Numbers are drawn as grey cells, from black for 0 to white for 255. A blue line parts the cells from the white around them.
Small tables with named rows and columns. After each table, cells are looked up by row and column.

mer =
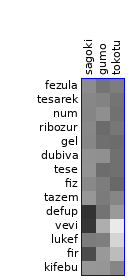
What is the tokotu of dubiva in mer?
112
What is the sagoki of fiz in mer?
137
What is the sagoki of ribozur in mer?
136
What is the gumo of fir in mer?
153
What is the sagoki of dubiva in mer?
145
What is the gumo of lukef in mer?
126
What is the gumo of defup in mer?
115
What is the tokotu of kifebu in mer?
134
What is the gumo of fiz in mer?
125

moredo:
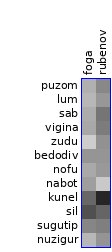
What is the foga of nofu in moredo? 169
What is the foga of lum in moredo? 183
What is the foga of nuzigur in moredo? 183
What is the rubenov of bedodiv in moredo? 149
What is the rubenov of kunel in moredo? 38
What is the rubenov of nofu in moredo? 153
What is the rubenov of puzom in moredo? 136
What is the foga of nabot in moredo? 158
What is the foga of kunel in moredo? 103
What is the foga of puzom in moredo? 176
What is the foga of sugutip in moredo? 134
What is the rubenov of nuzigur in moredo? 148
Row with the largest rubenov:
nabot

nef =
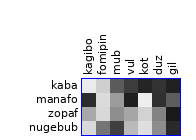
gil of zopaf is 25
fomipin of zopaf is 216
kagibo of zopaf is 169
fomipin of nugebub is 117
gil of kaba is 33
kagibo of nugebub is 217
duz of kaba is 51
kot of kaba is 37
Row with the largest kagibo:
kaba

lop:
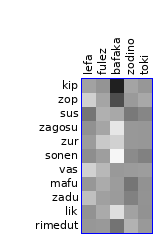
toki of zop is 168
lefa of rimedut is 151
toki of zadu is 147
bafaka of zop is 77
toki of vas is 157
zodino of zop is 154
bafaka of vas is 153
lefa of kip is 162
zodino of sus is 121
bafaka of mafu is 156

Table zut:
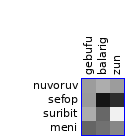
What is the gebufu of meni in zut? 101
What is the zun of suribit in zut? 241
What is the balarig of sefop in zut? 21
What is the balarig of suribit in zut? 103
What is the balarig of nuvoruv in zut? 173
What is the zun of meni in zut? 135
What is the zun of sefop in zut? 45
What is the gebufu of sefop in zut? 154

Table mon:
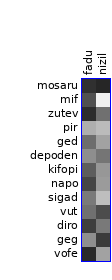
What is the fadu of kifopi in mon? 93
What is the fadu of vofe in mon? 42
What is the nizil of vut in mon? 76
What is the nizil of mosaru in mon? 38
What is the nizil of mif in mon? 240
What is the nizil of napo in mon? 155
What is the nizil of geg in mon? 59
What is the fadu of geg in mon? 143
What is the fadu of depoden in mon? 142
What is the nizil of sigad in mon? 190
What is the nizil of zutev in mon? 112
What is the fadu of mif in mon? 80
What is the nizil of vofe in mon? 162
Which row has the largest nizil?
mif

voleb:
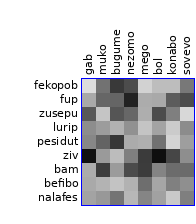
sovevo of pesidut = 158
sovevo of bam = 107
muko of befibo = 179
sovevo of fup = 76
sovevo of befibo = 143
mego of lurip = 196
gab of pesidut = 135
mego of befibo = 110
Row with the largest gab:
fekopob

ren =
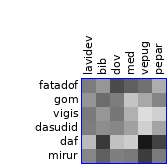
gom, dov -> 125
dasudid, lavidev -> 126
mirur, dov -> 127
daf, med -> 205
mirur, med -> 121
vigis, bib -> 150
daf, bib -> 57
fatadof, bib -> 150
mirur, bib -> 95
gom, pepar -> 133
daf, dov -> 193
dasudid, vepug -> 207
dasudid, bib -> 141

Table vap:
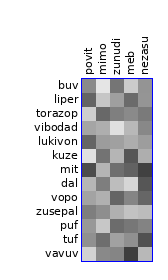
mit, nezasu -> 65
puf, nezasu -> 131
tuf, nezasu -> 81
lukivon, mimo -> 156
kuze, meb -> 86
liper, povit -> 100
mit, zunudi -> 111
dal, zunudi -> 189
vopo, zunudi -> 101

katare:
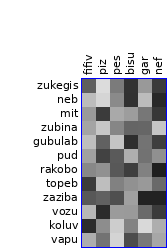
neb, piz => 213
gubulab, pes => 196
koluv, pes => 205
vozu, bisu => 154
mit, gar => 119
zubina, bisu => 101
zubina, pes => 134
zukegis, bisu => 50
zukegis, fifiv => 95
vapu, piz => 115
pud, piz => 66
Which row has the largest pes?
vapu

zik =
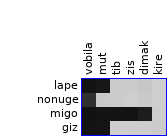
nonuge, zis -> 206
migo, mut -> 20
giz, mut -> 21
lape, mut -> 23
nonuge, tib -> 203
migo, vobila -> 18
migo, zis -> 19
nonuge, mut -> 202
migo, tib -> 20
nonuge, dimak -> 202
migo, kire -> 205
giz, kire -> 203
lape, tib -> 203
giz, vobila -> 19
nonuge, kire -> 207
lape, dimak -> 199
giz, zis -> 205

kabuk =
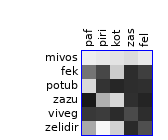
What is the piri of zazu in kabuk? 176
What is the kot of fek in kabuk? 204
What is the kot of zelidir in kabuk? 209
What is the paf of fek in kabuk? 116
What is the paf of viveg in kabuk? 56
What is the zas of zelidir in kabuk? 42
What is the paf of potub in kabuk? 216
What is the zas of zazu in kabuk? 47
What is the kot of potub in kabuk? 38
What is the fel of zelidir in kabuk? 79
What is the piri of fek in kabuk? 71
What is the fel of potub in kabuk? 47
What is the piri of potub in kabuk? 51
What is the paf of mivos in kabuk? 238
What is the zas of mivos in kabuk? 219
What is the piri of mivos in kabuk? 232
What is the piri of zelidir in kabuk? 248
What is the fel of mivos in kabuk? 233
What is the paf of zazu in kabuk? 25
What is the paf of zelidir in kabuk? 169

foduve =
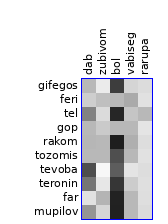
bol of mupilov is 33
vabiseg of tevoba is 228
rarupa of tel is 184
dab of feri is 206
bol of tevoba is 93
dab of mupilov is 148

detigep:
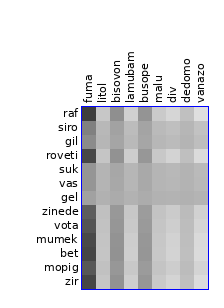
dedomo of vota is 189
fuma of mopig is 87
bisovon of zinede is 152
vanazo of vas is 185
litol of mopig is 193
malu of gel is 178
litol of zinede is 192
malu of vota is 197
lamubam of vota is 201
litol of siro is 184
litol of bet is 197
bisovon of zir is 146
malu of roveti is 200
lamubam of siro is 188

